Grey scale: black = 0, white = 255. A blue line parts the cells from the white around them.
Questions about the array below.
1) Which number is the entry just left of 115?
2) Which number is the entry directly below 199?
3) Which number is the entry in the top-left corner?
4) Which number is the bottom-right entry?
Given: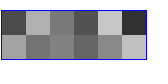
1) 163
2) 137
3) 75
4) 192

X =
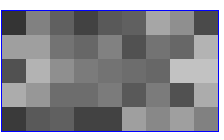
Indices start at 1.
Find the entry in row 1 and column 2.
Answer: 129
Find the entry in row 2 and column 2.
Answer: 159
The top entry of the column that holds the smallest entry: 52
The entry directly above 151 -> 179
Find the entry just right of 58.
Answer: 89
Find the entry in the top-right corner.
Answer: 74
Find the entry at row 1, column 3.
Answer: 96
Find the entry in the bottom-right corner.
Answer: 129
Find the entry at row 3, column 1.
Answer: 81
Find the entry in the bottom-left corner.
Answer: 58

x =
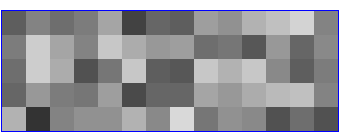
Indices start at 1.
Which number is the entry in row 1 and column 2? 131
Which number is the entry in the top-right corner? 131
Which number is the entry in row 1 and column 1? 94
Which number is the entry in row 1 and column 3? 110
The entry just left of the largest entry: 137
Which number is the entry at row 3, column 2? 205
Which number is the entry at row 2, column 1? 124
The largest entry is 217
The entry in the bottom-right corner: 81
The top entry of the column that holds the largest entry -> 94
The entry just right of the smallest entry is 131
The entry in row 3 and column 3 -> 172
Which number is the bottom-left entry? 178
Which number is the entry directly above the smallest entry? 152
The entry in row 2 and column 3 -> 165
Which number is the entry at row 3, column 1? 110
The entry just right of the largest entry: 118

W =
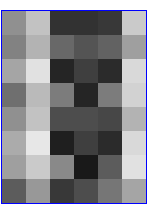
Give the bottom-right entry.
165
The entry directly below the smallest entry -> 77
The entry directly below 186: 194
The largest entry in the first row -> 202
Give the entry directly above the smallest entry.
63
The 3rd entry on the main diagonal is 37
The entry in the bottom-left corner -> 92
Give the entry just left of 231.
171
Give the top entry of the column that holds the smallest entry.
50
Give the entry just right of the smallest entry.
92
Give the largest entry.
231
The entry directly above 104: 50
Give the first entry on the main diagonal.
144
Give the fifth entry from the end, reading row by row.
152

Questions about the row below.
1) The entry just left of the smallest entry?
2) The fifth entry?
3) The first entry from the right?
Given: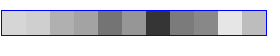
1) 150
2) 116
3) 189

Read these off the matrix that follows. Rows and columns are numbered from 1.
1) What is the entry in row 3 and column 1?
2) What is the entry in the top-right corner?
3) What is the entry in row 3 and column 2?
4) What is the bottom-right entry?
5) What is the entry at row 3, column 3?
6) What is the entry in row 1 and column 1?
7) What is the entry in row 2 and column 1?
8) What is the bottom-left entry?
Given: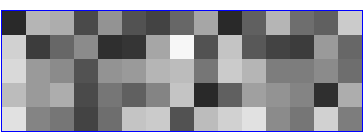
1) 217
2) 203
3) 154
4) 125
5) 139
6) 41
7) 209
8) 225

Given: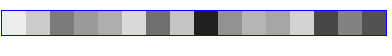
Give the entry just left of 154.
123
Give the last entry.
82
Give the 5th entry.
174
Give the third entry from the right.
70

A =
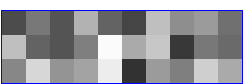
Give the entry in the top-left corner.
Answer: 76
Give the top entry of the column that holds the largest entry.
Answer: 99
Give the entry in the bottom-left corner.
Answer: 135
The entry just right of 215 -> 148
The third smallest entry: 69
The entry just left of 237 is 163
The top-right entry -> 112
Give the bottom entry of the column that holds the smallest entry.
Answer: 50
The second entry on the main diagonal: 99

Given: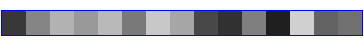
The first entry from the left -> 56
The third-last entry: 208
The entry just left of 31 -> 127
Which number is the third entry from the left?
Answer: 178
